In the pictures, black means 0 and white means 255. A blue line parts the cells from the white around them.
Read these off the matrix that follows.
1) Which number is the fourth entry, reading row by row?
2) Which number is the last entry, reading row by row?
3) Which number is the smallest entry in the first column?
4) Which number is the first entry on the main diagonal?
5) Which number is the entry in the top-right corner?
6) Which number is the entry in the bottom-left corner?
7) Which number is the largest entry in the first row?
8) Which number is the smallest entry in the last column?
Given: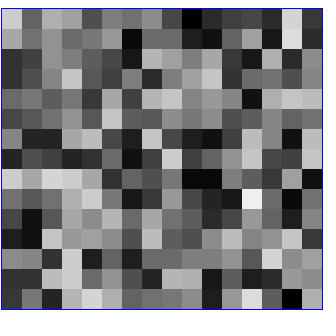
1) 160
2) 175
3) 30
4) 204
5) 56
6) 56
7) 212
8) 17

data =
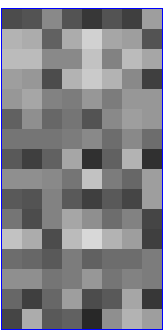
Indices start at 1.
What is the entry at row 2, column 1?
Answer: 179
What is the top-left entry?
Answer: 76
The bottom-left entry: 69
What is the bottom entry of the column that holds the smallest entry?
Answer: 40
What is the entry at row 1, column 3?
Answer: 137
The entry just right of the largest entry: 179
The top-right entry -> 158
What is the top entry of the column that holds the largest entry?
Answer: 55
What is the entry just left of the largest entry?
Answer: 187
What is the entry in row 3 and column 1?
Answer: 187
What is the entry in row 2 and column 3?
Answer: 97
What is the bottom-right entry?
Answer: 158
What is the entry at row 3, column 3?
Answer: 137
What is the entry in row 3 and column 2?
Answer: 187
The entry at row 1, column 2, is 83
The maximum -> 216

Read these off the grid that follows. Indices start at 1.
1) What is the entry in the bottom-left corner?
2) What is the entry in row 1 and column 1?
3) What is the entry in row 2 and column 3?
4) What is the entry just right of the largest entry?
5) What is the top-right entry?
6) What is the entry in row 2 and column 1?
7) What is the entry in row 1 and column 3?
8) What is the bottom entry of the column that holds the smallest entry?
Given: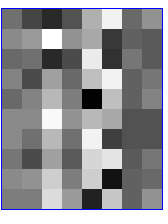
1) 125
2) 112
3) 255
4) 146
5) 146
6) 138
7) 41
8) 33

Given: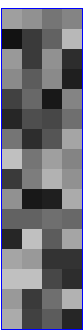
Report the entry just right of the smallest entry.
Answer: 58
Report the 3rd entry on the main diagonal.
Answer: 145
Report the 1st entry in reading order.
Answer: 159
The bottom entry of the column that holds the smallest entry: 171
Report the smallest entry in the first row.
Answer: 117
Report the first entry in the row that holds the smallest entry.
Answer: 18
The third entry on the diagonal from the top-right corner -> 58
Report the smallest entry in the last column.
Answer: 31
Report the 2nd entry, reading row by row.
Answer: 145
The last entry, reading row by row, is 38
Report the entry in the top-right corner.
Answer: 132
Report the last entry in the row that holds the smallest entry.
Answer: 184
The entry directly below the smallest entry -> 153
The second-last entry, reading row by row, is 92

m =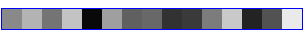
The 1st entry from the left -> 137
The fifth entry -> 9
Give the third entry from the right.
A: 35
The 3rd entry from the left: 116

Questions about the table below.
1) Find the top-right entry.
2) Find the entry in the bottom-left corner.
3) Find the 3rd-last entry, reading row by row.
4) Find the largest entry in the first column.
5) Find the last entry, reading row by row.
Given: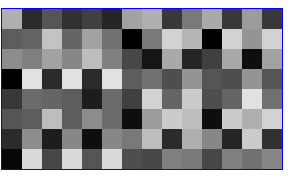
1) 56
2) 7
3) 128
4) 175
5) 135

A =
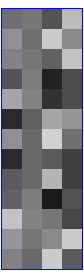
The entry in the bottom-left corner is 130
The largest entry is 208
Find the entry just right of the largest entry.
111
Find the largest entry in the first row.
187
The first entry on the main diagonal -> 111
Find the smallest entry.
26
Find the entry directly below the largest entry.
91
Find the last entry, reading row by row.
91
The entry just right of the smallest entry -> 83
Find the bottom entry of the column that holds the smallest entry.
202
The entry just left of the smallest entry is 124
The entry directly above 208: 165
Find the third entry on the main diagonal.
97
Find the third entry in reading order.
83

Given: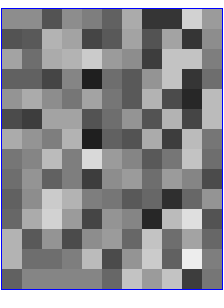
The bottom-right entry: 118
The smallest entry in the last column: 75
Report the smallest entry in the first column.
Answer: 75
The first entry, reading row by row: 141
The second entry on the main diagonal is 89
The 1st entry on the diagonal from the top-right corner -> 155
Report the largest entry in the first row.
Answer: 210
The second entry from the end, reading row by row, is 61
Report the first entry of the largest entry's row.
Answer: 179
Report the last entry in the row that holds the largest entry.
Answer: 126
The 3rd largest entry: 217
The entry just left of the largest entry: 97
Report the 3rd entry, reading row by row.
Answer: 83
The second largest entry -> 223
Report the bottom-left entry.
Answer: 97
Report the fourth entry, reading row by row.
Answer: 141
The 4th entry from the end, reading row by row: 155
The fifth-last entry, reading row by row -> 195
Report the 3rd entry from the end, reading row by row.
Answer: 195
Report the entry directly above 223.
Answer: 103
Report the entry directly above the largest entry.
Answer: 163
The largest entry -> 237
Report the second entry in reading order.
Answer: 141

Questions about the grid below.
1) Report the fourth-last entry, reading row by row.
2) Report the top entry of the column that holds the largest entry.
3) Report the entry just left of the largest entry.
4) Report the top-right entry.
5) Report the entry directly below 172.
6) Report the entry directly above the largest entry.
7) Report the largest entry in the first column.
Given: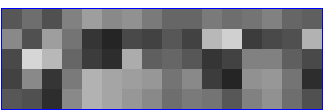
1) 129
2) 110
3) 73
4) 95
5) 158
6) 80
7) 137
